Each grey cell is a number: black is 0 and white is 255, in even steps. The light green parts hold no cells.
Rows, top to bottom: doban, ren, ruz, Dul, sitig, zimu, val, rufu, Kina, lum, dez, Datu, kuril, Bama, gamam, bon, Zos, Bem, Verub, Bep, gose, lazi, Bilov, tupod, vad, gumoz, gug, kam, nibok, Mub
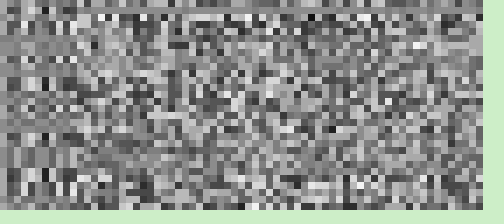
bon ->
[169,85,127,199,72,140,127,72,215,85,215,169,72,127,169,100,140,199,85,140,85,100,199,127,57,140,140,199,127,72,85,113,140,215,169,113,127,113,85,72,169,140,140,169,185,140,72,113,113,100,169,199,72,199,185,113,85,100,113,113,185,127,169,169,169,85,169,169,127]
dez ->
[140,140,127,140,140,127,127,140,127,140,113,169,185,113,199,215,185,140,140,185,215,199,185,113,57,100,199,57,199,185,140,113,85,199,57,185,127,57,85,127,215,185,100,140,72,113,169,72,169,127,199,113,100,100,199,113,85,127,127,185,199,72,169,199,185,169,140,100,185]
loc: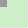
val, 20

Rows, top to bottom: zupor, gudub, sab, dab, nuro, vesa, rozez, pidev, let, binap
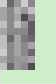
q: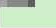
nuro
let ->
[164,137,152,152,164]
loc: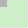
gudub, 3
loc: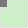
vesa, 4
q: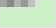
gudub
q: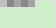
rozez

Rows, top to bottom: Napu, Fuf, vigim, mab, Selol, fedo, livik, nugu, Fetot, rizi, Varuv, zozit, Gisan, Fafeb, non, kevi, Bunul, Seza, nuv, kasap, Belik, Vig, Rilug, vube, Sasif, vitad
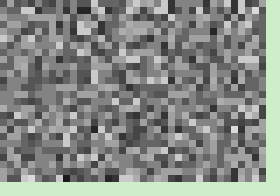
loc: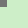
Fafeb, 31
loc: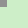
vigim, 13
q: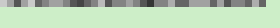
fedo
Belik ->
[131,131,131,101,85,101,131,131,131,202,131,101,101,131,131,161,161,101,69,85,101,101,101,85,161,131,131,161,69,131,161,101,101,161,69,131,131,101]
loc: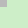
fedo, 15
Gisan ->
[101,131,131,85,85,101,131,131,161,161,161,101,131,131,161,173,161,101,53,85,101,101,101,101,131,101,131,161,69,101,161,131,85,161,69,101,101,131]

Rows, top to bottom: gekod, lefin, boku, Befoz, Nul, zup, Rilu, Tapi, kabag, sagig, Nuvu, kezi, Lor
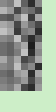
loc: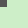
boku, 2
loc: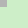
lefin, 1

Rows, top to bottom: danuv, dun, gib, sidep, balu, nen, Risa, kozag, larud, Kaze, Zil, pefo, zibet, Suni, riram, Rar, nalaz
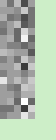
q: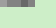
Risa
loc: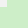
nen, 4
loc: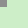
dun, 3

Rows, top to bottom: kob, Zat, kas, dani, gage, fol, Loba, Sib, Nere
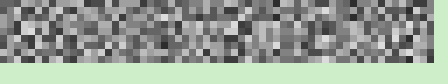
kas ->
[160,130,175,87,130,87,101,175,87,160,189,116,160,175,130,101,189,60,130,160,160,101,175,219,160,189,101,101,60,101,87,116,116,101,205,130,87,101,101,45,160,175,75,160,189,101,130,160,130,101,45,101,160,130,75,175,75,175,75,101,60,175]
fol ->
[87,160,205,75,60,189,75,75,205,87,60,160,175,160,101,130,160,175,116,87,160,130,116,75,101,175,101,160,116,175,87,130,60,60,130,205,130,189,130,160,116,116,130,116,87,175,219,175,116,116,160,189,175,101,189,87,219,101,45,205,160,130]
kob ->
[101,101,87,175,160,130,175,75,160,160,175,189,60,75,75,189,75,160,160,160,60,116,87,101,175,87,101,130,130,175,130,130,189,175,116,75,130,116,130,45,189,175,101,175,130,75,75,160,116,101,45,130,130,160,60,175,130,189,116,60,60,130]
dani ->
[160,130,60,205,189,160,189,75,130,160,130,130,116,101,175,175,75,175,130,130,116,160,101,75,130,60,189,160,205,130,189,160,160,219,60,75,160,189,175,205,116,101,205,116,75,130,75,87,130,160,189,160,87,116,130,116,160,116,219,116,189,87]
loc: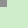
Zat, 32
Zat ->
[87,130,205,75,60,189,75,175,205,87,60,160,175,160,101,160,160,175,116,87,130,160,116,75,101,175,101,160,116,175,87,145,60,60,130,205,130,87,130,160,116,116,101,116,160,175,219,175,116,116,160,75,175,101,189,87,87,101,45,205,130,130]

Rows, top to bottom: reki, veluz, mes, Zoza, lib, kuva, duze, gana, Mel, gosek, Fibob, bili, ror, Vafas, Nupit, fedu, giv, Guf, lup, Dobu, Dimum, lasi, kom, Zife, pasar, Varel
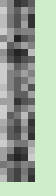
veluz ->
[204,131,95,160,119]
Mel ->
[160,82,51,82,95]
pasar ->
[160,95,66,119,66]
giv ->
[204,95,119,188,95]
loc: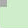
Guf, 1
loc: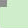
gana, 1
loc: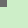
kuva, 5

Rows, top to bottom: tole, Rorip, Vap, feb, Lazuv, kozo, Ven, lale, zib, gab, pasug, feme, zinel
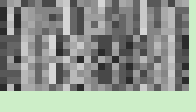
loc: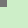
feme, 22
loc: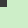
Ven, 9
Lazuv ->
[43,201,72,169,145,133,102,133,102,214,102,72,169,169,169,133,102,102,133,88,214,133,133,169,169,102,133]

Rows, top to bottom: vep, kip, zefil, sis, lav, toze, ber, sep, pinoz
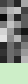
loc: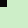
zefil, 1
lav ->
[211,153,66,21]
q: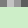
sis
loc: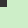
sep, 1
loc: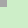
vep, 4
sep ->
[51,108,93,153]
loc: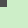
toze, 4

